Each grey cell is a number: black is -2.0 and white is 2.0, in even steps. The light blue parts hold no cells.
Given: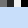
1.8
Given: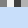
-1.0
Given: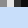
-1.2
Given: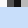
-1.7
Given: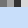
-1.2
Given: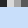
0.6
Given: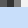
0.0
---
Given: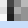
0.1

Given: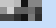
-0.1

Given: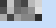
0.1

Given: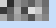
0.5

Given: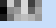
0.8

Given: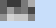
1.1

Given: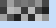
1.1

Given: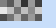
0.4
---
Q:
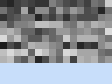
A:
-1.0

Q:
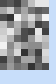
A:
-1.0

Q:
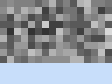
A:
0.0

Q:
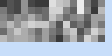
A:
-0.9

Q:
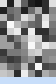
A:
1.3

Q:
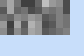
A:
-0.2
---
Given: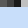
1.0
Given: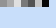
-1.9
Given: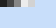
1.3
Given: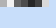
1.4
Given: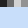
0.3
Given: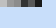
-1.6
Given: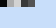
-0.7
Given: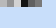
-0.1
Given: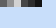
-1.7
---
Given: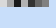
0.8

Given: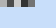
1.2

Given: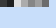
0.7

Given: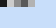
0.2

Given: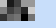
-0.6

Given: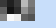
-1.3

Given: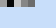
1.1
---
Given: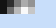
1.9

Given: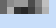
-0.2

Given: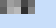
-1.3

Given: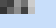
-1.0

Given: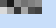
-0.8

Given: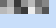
0.3
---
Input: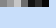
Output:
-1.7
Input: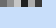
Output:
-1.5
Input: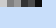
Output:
-1.2
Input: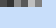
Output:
-0.6
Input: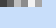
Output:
0.2
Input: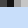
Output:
-1.7
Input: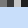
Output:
-1.1
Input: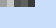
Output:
-0.7
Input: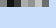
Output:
0.3
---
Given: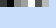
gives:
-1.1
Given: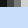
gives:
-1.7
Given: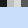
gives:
-1.6
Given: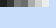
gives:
-1.5
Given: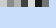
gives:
1.2
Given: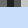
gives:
-0.3
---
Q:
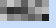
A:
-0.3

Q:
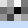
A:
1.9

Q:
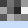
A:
-0.8

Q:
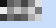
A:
0.1

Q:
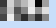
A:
-1.9

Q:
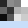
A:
0.0

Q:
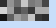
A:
0.1

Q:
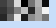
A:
0.8
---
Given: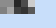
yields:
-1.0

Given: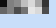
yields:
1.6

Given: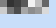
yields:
0.2

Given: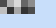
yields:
0.6

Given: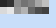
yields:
-0.4

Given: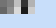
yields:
1.4

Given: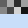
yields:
-0.9
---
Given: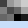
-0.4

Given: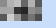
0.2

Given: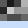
0.4

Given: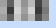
-1.1

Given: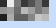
-0.1

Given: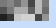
0.9

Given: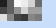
0.5

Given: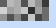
0.5

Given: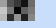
-0.5

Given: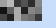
0.1
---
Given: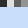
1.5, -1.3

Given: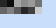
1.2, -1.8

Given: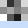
2.0, -1.6

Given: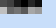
1.0, -2.0

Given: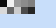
1.8, -1.8

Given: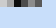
1.2, -1.8

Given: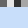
1.6, -1.2
